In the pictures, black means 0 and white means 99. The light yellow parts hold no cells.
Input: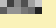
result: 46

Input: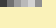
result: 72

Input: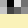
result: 26

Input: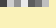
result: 36

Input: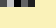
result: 1

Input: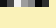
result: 51

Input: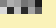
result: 16
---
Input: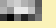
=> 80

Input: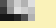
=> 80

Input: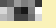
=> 60

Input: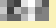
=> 24

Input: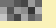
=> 33

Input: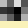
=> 85

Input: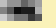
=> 57
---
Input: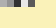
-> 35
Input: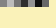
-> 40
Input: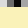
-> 64
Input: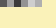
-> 68
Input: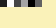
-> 38
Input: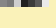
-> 91
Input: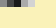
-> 82
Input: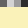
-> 17
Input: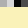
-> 29
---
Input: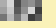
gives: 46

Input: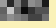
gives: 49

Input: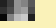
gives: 73

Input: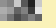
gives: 29

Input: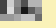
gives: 65

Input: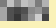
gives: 21
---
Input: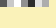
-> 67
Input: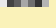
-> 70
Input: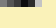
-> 76
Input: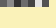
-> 32
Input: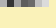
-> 85
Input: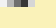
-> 83
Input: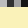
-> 8
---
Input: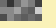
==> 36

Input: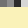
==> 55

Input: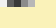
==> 22

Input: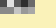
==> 76

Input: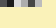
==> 67

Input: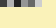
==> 58

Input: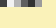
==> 37

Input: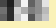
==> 33

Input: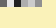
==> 67
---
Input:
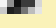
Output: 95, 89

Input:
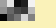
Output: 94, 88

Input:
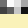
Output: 98, 88

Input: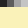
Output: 76, 64

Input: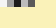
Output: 95, 73

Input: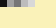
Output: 84, 73

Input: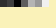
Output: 93, 70

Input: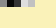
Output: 86, 75

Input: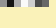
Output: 97, 80
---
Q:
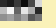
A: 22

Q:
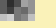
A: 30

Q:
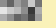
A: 61

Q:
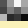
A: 95

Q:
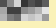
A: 82

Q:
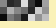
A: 20

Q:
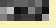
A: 39

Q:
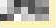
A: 22

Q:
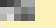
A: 41
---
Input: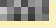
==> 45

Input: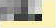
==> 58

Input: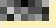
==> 42

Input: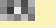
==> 40

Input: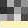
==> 68

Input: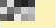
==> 85
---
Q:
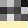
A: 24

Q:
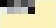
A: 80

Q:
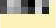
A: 83

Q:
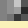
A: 61

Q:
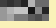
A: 53

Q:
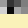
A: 65

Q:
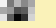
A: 36
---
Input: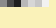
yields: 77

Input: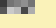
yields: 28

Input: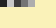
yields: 45

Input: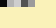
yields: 32

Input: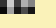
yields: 29

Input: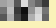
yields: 85

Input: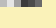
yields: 29

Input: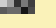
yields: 8

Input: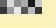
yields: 72

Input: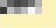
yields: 96
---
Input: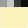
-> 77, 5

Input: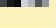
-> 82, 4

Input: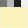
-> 93, 12

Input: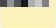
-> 78, 10

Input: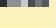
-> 78, 18

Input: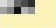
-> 84, 6

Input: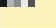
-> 91, 10

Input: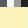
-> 96, 13
